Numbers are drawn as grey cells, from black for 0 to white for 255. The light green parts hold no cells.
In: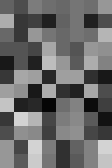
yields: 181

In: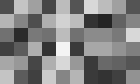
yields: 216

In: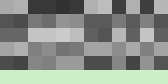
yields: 96

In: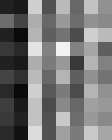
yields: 186

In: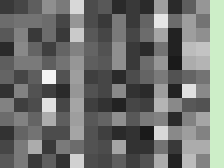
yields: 143

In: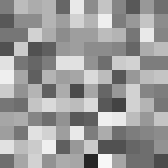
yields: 133

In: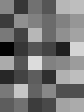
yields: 163

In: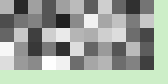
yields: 71

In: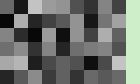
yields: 97
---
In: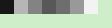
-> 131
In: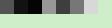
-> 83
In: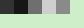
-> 111
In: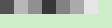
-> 144
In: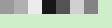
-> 154
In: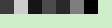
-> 60
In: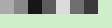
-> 111
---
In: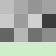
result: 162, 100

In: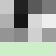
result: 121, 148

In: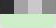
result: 140, 45

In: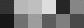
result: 134, 23

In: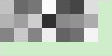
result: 222, 132

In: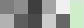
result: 240, 178
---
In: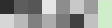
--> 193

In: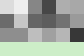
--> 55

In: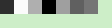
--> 117

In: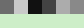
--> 137

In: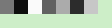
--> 199

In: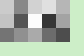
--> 77

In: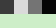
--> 5

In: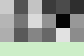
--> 140

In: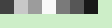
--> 24
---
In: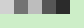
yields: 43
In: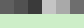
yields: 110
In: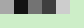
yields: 205
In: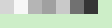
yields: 53
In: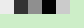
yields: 203
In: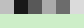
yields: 219
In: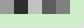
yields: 128
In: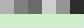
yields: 45
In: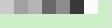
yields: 252
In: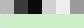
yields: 154
